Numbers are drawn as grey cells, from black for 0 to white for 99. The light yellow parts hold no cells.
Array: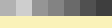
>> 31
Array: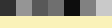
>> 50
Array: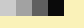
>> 37
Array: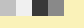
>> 22
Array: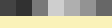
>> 57
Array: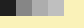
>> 67
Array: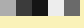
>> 92
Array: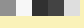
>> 26
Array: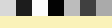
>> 25
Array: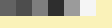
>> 60
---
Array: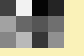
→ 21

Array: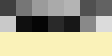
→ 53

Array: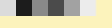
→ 63

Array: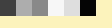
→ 86

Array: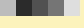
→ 46

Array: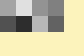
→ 71

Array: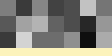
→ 6
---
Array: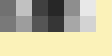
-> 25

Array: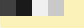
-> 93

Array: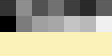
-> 32

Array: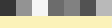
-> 95

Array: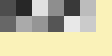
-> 87

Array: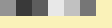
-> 36

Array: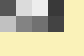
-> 92
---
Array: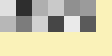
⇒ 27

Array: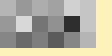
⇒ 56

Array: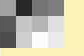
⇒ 77

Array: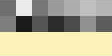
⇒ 29

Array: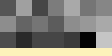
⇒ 55

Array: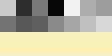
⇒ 64

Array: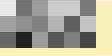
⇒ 70

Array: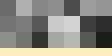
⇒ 82
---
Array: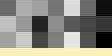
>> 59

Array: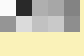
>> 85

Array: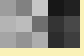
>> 73

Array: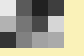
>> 46

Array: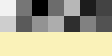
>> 35

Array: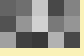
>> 58

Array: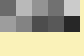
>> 51
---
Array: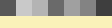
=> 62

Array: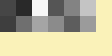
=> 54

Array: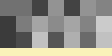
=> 68

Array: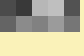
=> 50

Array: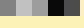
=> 61

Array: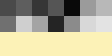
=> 54

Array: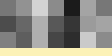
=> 17

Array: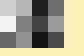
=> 57

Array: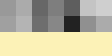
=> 13

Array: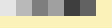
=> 62
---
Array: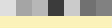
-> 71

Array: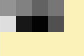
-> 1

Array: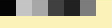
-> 65

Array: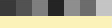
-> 49

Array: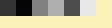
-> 50

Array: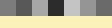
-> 65

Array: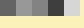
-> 51

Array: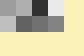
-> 44
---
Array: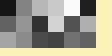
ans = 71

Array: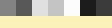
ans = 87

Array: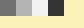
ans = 94

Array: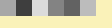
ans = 85

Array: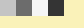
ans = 95

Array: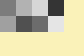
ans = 83

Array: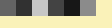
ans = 77

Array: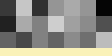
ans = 19

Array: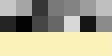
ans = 21

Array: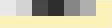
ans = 28
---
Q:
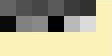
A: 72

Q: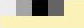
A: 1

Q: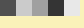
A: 20

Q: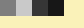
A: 21

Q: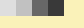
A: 40

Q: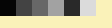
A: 16
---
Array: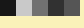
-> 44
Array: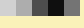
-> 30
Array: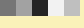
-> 14
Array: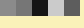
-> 8
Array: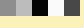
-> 2
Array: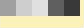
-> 87
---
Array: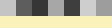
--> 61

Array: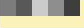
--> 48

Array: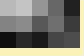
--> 34

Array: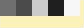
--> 43

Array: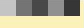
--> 45

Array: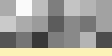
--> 60
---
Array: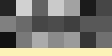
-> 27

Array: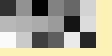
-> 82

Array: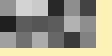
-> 26

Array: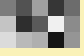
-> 42

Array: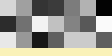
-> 1

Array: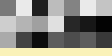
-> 76

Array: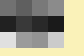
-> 54
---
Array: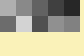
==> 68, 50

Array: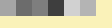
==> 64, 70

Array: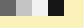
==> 40, 8

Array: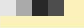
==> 89, 30

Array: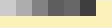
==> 79, 24

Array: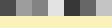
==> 29, 76

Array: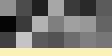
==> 56, 46

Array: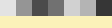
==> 88, 21
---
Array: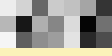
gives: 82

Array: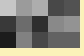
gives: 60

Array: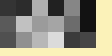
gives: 17

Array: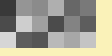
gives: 58

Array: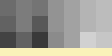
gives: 48

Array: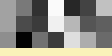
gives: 47
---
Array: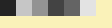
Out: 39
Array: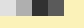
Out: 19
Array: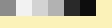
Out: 16
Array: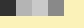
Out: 78
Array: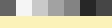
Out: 15
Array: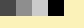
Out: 79
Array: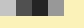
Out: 14
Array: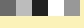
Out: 99
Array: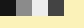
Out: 92
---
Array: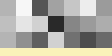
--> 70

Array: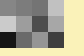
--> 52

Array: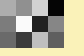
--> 67

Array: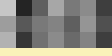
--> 77

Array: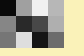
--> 4

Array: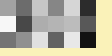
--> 63

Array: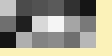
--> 77

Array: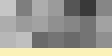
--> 77
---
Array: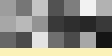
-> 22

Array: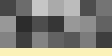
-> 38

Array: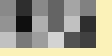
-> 18

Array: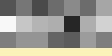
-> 81

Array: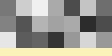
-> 30

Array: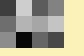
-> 76

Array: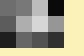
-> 58
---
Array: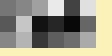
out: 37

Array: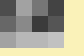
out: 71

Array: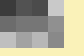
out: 63

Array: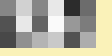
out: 78

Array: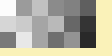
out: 43

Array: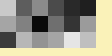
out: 64
